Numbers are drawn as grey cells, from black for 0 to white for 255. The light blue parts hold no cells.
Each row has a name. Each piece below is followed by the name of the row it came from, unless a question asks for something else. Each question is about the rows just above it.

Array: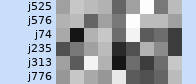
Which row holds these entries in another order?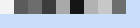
j74
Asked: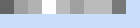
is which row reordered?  j576
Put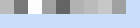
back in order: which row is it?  j525
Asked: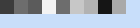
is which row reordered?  j74
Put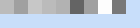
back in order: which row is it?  j525
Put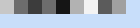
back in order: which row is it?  j313

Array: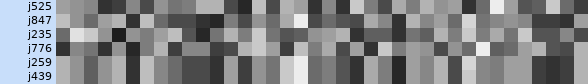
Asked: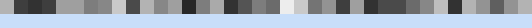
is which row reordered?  j439
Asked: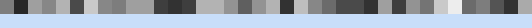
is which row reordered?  j439
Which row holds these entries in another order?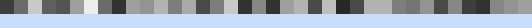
j525
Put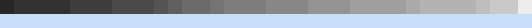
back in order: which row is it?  j439
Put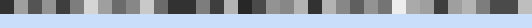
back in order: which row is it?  j259

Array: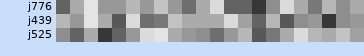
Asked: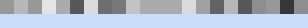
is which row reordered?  j439
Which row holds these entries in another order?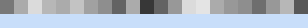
j525
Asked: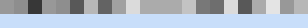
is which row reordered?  j439
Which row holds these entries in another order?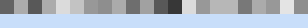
j439
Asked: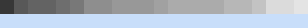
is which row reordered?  j525
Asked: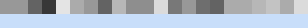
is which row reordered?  j776
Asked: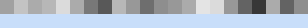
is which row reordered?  j525

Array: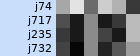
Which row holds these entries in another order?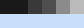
j717
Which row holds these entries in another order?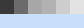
j74

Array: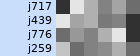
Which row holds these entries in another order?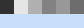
j776
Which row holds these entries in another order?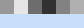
j776
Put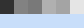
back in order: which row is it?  j439
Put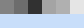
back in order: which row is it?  j717
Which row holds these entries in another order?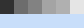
j717
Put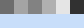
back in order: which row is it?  j717

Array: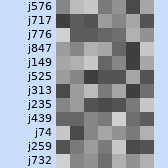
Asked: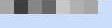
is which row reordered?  j149
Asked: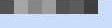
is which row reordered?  j717
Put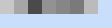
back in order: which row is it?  j576
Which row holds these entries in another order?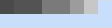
j259
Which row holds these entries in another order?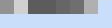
j776

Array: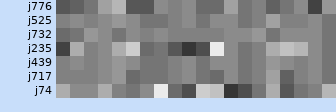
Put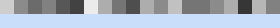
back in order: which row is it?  j235
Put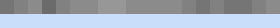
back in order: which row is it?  j732
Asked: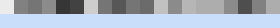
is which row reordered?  j235
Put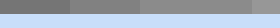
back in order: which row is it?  j439
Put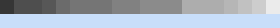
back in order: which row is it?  j74
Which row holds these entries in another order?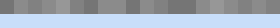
j439

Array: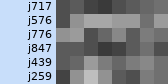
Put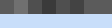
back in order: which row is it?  j847
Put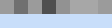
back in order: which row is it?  j576
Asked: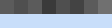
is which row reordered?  j847
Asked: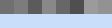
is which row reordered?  j776

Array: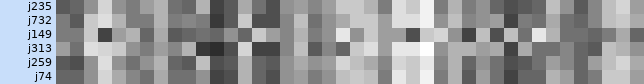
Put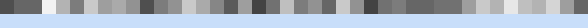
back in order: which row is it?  j74
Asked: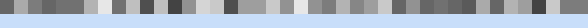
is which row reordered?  j149

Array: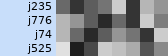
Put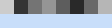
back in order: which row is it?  j74
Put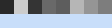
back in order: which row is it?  j776
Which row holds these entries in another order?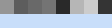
j74
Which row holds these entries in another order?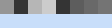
j235
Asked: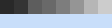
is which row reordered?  j776
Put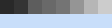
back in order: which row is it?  j74

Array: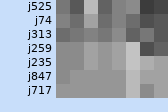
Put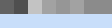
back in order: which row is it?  j259
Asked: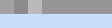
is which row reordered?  j717
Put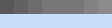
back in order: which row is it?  j313
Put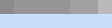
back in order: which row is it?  j847

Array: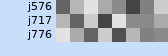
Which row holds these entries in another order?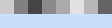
j576
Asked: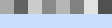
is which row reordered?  j776
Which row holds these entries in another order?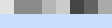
j717
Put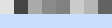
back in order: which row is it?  j576

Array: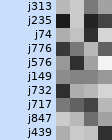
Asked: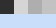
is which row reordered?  j74
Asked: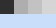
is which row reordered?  j74
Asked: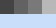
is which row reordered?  j717
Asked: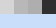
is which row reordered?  j732
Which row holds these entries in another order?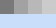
j313
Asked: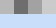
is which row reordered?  j847
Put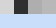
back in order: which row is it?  j732

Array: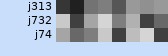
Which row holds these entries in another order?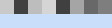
j74
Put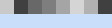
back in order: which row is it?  j732

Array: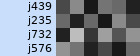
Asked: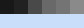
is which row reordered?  j439
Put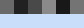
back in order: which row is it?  j439
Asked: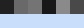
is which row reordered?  j439

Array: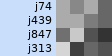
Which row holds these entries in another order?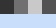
j847
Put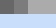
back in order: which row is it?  j439
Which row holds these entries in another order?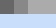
j74
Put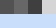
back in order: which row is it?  j313
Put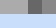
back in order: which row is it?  j74

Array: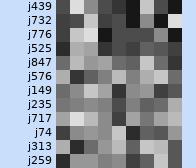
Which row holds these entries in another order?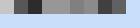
j259
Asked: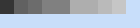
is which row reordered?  j576
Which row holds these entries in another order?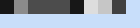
j776
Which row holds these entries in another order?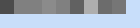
j235
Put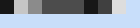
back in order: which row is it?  j776
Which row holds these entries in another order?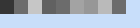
j847
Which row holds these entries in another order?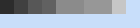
j74

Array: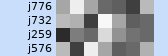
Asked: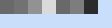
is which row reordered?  j259
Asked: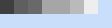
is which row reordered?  j776
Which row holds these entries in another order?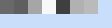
j732
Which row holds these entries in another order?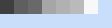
j732
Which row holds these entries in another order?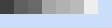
j576
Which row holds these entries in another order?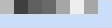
j776

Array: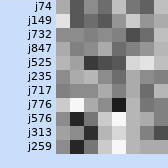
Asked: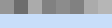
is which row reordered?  j847
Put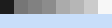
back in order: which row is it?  j776
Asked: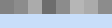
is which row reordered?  j235
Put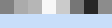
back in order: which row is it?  j576
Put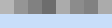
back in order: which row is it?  j847
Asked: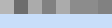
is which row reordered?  j717

